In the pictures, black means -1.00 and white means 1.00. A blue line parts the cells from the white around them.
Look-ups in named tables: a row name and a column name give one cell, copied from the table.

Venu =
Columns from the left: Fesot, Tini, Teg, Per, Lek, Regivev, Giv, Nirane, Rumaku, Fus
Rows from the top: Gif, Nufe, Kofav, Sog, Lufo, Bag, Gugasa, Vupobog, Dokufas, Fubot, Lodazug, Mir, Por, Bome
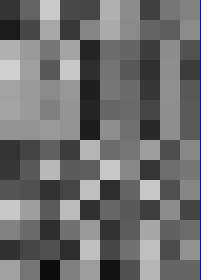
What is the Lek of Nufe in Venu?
0.05
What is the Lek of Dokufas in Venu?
-0.27
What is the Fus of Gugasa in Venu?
-0.29
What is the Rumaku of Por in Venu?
-0.40
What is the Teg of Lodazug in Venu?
-0.29
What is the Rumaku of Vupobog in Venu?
-0.38
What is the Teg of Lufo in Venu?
0.08
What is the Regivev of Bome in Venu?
-0.86
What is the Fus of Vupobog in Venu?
0.06

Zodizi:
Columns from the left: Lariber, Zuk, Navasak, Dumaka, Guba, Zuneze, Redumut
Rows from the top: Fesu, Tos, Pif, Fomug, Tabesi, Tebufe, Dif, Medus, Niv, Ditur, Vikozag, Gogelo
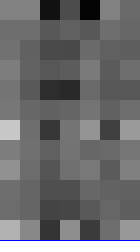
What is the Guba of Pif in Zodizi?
-0.17
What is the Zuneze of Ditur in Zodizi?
-0.23
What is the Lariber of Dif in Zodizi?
0.56
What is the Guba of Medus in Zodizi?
-0.19
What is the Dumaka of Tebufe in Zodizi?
-0.21
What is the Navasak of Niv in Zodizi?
-0.33
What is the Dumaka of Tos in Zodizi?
-0.24
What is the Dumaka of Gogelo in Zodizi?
0.11
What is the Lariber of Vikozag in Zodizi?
-0.15
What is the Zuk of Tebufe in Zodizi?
-0.19
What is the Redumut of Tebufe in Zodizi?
-0.14
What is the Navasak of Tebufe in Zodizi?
-0.24

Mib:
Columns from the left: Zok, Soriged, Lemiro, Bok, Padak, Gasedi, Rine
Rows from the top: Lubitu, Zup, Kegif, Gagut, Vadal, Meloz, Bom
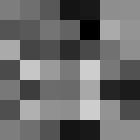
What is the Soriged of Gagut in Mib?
0.55
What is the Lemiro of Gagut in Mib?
0.21
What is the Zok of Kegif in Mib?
0.33
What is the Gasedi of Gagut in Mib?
-0.06
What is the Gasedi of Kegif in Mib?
-0.11
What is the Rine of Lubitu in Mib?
0.12
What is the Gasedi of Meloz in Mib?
0.15

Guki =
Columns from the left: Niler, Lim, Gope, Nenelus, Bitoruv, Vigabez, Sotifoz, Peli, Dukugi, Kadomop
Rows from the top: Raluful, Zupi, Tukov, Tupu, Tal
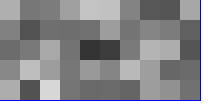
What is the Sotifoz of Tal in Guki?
-0.21
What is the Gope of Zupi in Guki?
-0.13
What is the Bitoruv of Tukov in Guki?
-0.60
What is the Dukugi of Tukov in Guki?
0.36
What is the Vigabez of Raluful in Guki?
0.51
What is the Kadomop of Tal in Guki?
-0.11
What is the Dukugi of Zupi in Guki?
-0.03

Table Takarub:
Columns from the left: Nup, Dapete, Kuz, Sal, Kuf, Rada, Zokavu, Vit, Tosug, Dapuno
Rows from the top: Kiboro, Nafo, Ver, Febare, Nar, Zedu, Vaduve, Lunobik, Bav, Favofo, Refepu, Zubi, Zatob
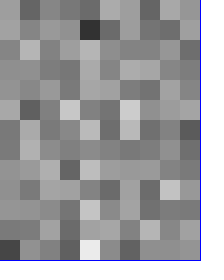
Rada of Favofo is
-0.16
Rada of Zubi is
0.30
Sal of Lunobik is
0.00
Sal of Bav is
-0.21
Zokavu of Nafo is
0.23
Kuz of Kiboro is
0.05
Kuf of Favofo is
0.03

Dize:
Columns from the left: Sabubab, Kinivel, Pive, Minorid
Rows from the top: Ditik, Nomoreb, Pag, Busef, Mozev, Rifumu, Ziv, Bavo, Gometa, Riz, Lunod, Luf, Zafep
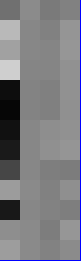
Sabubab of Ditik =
-0.12
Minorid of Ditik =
0.01
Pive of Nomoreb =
0.01
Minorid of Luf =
0.18
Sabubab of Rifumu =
-0.95
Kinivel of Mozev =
0.03
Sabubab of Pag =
0.26
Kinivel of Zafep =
0.08
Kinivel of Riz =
0.08
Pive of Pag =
0.04
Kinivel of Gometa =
0.06
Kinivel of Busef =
0.04
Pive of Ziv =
0.11
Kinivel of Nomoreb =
0.06
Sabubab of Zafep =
0.23

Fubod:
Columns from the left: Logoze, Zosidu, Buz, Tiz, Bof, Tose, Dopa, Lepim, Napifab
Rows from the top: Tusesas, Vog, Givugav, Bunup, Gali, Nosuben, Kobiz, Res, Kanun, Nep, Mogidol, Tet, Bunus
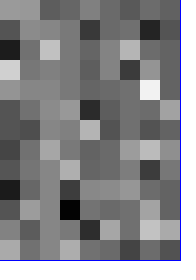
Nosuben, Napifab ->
0.27
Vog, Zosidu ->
0.09
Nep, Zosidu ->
-0.19
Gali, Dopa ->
-0.12
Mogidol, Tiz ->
-0.98
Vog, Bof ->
-0.55
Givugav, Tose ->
0.03
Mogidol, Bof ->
-0.10
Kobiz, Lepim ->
-0.35
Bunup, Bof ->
-0.26
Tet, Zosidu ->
-0.28
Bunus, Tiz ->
0.36
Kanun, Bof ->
-0.21
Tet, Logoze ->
0.02
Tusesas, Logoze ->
0.21
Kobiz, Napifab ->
-0.22
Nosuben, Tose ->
-0.27
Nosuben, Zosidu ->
-0.11

